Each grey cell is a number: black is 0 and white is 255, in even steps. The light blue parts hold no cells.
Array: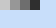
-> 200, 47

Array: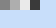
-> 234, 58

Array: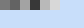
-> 216, 56

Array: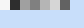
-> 246, 46

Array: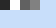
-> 254, 40

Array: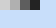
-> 208, 35

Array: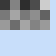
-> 205, 45
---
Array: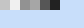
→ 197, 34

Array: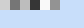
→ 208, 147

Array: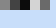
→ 134, 106

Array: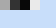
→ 169, 234

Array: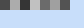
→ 74, 83

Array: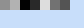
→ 144, 84

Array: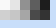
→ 249, 51
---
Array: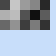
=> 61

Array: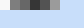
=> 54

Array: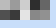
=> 228

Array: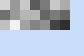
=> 144

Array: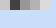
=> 151

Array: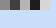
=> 181

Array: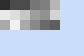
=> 136

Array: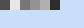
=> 147
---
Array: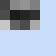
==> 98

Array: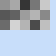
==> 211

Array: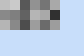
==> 137

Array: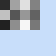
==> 142

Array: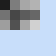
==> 81

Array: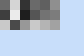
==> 74

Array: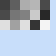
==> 161
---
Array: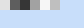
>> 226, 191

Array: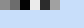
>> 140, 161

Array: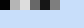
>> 3, 126

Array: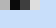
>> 181, 222

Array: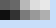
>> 92, 175

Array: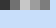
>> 52, 125

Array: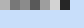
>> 179, 38

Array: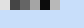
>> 225, 184

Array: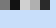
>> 120, 42

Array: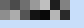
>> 102, 41
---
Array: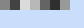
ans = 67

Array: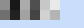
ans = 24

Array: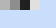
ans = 142

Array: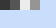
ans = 85

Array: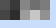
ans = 57

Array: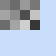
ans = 108

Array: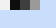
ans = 14

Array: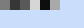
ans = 55
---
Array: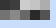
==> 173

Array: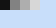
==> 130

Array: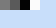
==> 90

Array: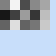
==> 201

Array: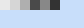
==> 175

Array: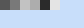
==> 173
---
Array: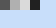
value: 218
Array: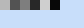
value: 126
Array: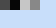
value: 198
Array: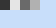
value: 106
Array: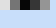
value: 6
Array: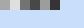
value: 115
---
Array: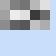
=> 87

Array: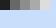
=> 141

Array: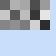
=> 123

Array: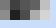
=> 76

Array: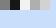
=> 242

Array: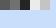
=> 37

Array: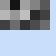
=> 52

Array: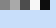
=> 77

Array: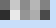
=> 149

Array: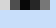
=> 7
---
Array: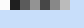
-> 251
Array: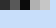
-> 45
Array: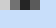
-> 206
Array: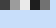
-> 63
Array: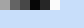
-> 164
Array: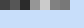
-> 65
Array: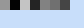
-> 151
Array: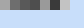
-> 166
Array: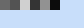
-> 105
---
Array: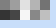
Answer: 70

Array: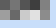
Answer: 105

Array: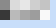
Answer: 186

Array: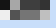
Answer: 83

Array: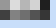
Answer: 130

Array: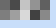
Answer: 159
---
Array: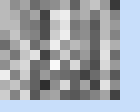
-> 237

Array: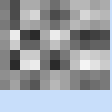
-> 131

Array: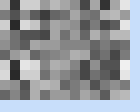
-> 217

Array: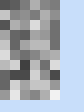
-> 102

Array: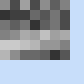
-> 129

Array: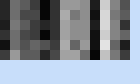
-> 50

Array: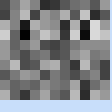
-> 87
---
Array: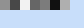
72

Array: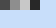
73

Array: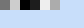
29

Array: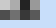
56

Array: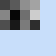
24

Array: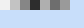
110

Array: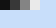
56

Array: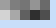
78

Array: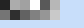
47
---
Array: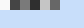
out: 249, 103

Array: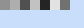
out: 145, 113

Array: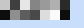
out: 199, 13

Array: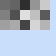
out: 109, 180

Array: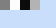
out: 127, 179

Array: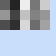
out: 96, 162
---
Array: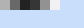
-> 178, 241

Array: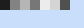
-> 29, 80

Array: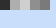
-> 46, 122

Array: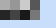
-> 172, 119

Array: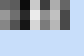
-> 102, 73

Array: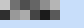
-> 199, 89

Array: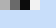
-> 177, 242

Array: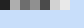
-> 34, 233

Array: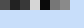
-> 76, 138
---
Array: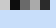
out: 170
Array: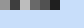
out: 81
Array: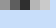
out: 182
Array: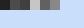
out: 97
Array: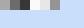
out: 231
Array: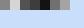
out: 112
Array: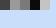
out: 11
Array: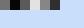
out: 134
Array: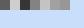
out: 161
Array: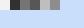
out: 190
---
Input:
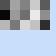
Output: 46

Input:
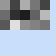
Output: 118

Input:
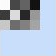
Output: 164

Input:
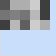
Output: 174

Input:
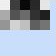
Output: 116

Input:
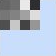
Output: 150

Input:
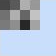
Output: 163

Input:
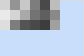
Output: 160
